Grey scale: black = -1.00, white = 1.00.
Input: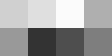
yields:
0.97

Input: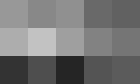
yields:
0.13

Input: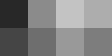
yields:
0.53

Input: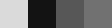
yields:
-0.32

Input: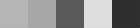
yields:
-0.30

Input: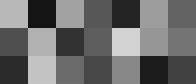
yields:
0.28

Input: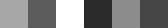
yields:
0.99

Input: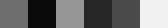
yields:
0.18

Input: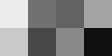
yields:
-0.23
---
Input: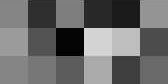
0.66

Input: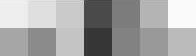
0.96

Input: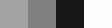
0.98

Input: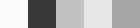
0.96

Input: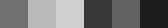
0.62

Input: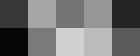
0.64

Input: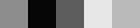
0.80

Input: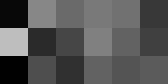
0.49
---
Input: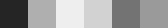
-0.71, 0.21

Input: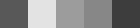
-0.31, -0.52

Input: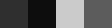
-0.63, -0.28

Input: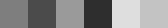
-0.01, 0.53

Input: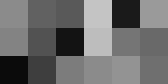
0.09, -0.13

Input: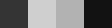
-0.59, -0.86

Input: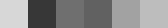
0.69, 0.48

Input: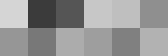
0.67, 0.40
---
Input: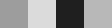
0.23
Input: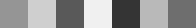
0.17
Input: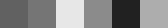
-0.24
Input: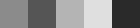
0.09
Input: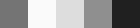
-0.09
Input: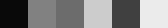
-0.93
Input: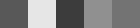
-0.31
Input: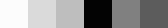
0.98
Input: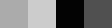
0.34
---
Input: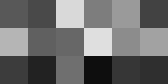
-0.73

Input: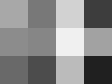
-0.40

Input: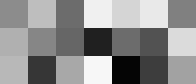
-0.58

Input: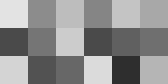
-0.36

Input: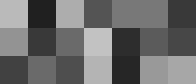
-0.17

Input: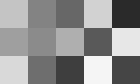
-0.14
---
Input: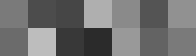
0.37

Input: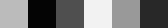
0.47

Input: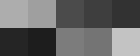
0.36

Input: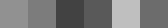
0.14

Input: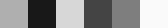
0.69

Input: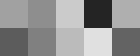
0.59
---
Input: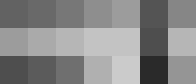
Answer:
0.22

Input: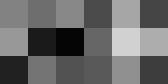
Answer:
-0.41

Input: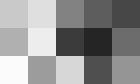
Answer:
0.02

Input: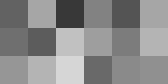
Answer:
0.02

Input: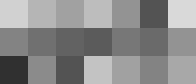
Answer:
0.15

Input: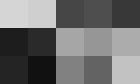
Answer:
-0.45

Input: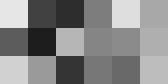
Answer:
-0.02
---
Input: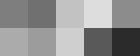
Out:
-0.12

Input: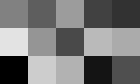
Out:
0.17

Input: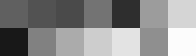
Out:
-0.36

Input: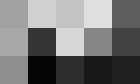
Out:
-0.59

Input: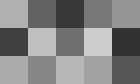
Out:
0.50

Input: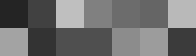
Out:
-0.49

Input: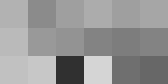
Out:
0.20

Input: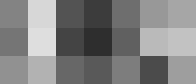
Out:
0.74

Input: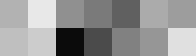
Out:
0.82
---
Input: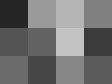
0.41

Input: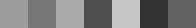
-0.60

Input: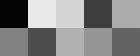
-0.52

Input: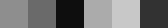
0.57

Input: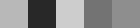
-0.10

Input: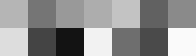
-0.24
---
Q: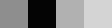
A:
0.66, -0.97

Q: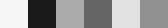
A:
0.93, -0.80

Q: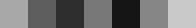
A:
0.58, -0.84

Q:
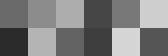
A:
0.68, -0.67

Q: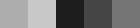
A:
0.57, -0.77

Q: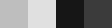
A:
0.76, -0.83
